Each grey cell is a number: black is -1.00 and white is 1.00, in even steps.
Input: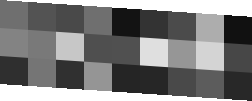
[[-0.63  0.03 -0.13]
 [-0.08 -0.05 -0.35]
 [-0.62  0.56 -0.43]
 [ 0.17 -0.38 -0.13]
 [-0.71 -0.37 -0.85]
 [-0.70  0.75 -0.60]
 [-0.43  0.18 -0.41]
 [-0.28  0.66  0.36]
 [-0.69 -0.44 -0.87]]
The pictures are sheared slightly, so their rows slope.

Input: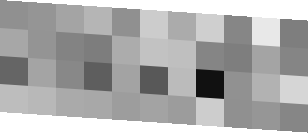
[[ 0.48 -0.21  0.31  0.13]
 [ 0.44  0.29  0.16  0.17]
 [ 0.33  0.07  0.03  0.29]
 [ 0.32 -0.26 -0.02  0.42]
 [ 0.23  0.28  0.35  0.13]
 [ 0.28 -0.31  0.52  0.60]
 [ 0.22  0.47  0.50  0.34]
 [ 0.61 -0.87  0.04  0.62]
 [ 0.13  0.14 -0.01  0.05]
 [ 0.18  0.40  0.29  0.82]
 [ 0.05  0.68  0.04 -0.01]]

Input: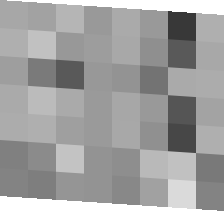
[[ 0.03  0.00  0.35  0.33  0.24  0.37  0.31]
 [-0.01  0.09  0.37  0.47 -0.04  0.51  0.27]
 [ 0.17  0.53  0.25  0.33 -0.30  0.19  0.42]
 [ 0.15  0.15  0.21  0.21  0.19  0.23  0.20]
 [ 0.07  0.11  0.32  0.31  0.15  0.32  0.33]
 [ 0.26  0.45  0.13  0.20 -0.10  0.12  0.20]
 [ 0.71  0.51 -0.44 -0.33  0.33 -0.30 -0.56]
 [ 0.03 -0.05  0.37  0.28  0.35  0.32  0.37]]

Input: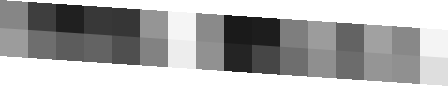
[[ 0.22  0.05]
 [-0.14 -0.51]
 [-0.28 -0.75]
 [-0.22 -0.56]
 [-0.38 -0.58]
 [ 0.02  0.17]
 [ 0.86  0.92]
 [ 0.14  0.08]
 [-0.72 -0.80]
 [-0.45 -0.77]
 [-0.14 -0.01]
 [ 0.12  0.22]
 [-0.15 -0.22]
 [ 0.17  0.26]
 [ 0.13  0.07]
 [ 0.74  0.91]]

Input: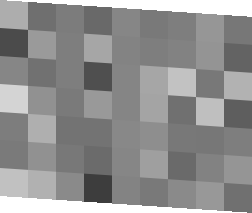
[[ 0.51 -0.04 -0.02  0.66  0.05 -0.41  0.36]
 [ 0.39  0.14  0.37  0.14 -0.11  0.21 -0.13]
 [ 0.08 -0.06 -0.10 -0.04 -0.01 -0.01 -0.03]
 [-0.52 -0.16 -0.10  0.20 -0.38  0.30 -0.18]
 [ 0.03  0.05  0.07  0.04  0.04  0.03  0.05]
 [-0.05  0.25  0.11  0.29  0.30 -0.01 -0.05]
 [ 0.08 -0.17 -0.06 -0.12  0.52  0.02 -0.01]
 [ 0.19  0.02 -0.07  0.50 -0.06  0.16  0.18]
 [-0.12  0.17 -0.01 -0.26  0.40 -0.22 -0.07]]

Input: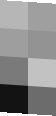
[[-0.85 -0.04  0.24  0.43]
 [-0.15  0.52  0.15  0.25]]
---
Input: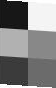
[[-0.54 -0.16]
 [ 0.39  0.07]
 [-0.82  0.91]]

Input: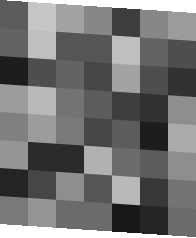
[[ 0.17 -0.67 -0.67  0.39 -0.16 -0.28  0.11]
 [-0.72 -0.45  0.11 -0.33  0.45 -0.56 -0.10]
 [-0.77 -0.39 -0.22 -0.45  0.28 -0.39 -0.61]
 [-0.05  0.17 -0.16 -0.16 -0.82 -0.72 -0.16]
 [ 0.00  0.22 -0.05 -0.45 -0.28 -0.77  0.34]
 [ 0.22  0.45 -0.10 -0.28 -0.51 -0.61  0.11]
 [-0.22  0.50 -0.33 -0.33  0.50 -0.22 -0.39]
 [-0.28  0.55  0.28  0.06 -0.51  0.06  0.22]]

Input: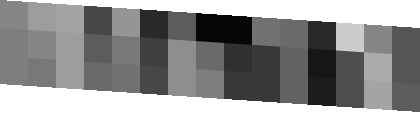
[[-0.01 -0.06  0.23 -0.17 -0.11 -0.44  0.11 -0.01 -0.56 -0.56 -0.22 -0.78
  -0.39  0.29 -0.28]
 [-0.01  0.05  0.23 -0.28 -0.06 -0.50  0.11 -0.17 -0.62 -0.56 -0.22 -0.83
  -0.39  0.34 -0.33]
 [ 0.05  0.23  0.29 -0.44  0.17 -0.68 -0.28 -0.95 -0.95 -0.11 -0.17 -0.68
   0.60  0.05 -0.33]]

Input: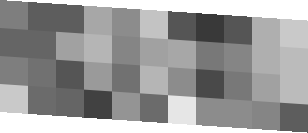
[[-0.01 -0.27 -0.27  0.31  0.10  0.53 -0.33 -0.55 -0.33  0.37  0.58]
 [-0.21 -0.21  0.26  0.42  0.04  0.26  0.31 -0.06  0.04  0.37  0.47]
 [ 0.58 -0.16 -0.21 -0.49  0.16 -0.16  0.80  0.10  0.10  0.04 -0.27]
 [-0.01 -0.11 -0.33  0.21 -0.11  0.42  0.10 -0.43 -0.06  0.26  0.47]]

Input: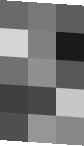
[[-0.50 -0.44  0.56]
 [-0.17 -0.05 -0.27]
 [ 0.67  0.01 -0.80]
 [-0.11  0.13 -0.32]
 [-0.38  0.18  0.07]]

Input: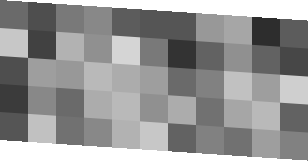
[[ 0.56 -0.49  0.40  0.13  0.67 -0.05 -0.60 -0.23  0.13 -0.23 -0.44]
 [-0.17 -0.39 -0.05  0.07 -0.28 -0.33 -0.33  0.19  0.30 -0.65 -0.28]
 [-0.54  0.07 -0.17  0.35  0.45  0.13  0.35 -0.11  0.30  0.45 -0.23]
 [-0.39  0.24  0.19  0.45  0.35  0.24 -0.17  0.01  0.51  0.24  0.62]
 [-0.33  0.51 -0.11  0.07  0.40  0.56 -0.23  0.01 -0.11  0.24  0.01]]

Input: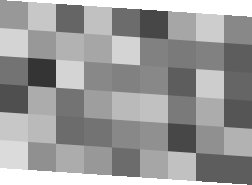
[[-0.10 -0.59  0.66  0.07  0.01  0.07 -0.27  0.61 -0.21]
 [ 0.72  0.13  0.35  0.19 -0.15  0.30  0.51 -0.27 -0.27]
 [ 0.66  0.19  0.40  0.30  0.66  0.01 -0.04  0.01 -0.27]
 [-0.38  0.35 -0.10  0.24  0.46  0.51 -0.04  0.35 -0.33]
 [ 0.56  0.46 -0.15 -0.10  0.07  0.13 -0.44  0.13  0.40]
 [ 0.19  0.56 -0.21  0.51 -0.15 -0.44  0.30  0.61  0.07]]

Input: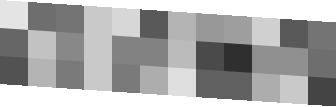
[[ 0.79 -0.14 -0.09  0.58  0.69 -0.30  0.41  0.19  0.24  0.63 -0.30 -0.09]
 [-0.36  0.41 -0.04  0.58 -0.04  0.36  0.74 -0.25 -0.25  0.36  0.58 -0.47]
 [-0.20  0.52  0.07  0.58  0.02  0.02  0.47 -0.42 -0.63  0.13  0.13 -0.14]]

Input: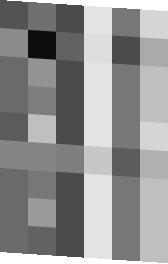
[[ 0.09 -0.90 -0.23  0.73 -0.41  0.33]
 [-0.17 -0.23 -0.41  0.78 -0.07  0.50]
 [-0.35 -0.12 -0.41  0.78 -0.07  0.67]
 [-0.17 -0.07 -0.41  0.78 -0.07  0.50]
 [-0.17 -0.01 -0.41  0.78 -0.07  0.50]
 [ 0.04  0.04 -0.01  0.56 -0.29  0.38]
 [-0.17  0.15 -0.41  0.78 -0.07  0.50]
 [-0.17  0.21 -0.41  0.78 -0.07  0.50]
 [-0.29  0.50 -0.41  0.78 -0.07  0.67]]
